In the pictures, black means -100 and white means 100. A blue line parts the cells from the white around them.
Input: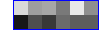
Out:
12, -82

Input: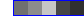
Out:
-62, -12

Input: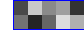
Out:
-60, -10

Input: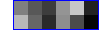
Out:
-73, 44

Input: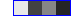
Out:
-71, 82

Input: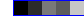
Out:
56, -100

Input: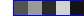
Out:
-84, -35

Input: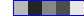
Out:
82, 44
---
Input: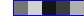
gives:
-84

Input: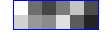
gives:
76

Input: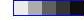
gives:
-25

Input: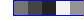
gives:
-73

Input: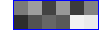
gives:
-30

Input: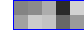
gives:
53

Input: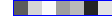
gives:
45
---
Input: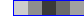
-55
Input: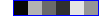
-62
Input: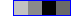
8
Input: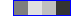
76
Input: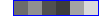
-53
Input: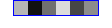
72
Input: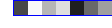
-76
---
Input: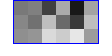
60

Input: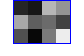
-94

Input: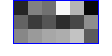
36

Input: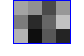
-89

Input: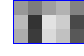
71

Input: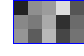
44
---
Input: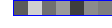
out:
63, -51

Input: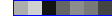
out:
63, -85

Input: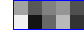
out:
89, -84

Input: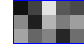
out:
78, -87

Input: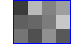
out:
56, -54

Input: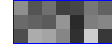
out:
61, -67
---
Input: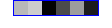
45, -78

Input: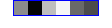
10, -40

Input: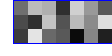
-13, -75

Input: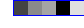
-47, 76

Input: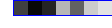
-50, 77

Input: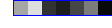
30, -93
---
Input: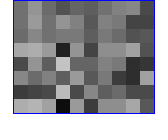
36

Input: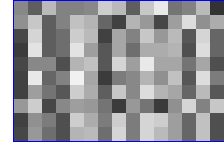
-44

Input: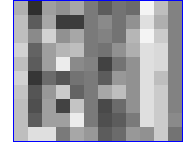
49

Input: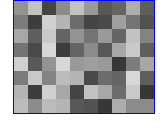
47

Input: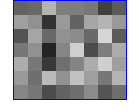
4
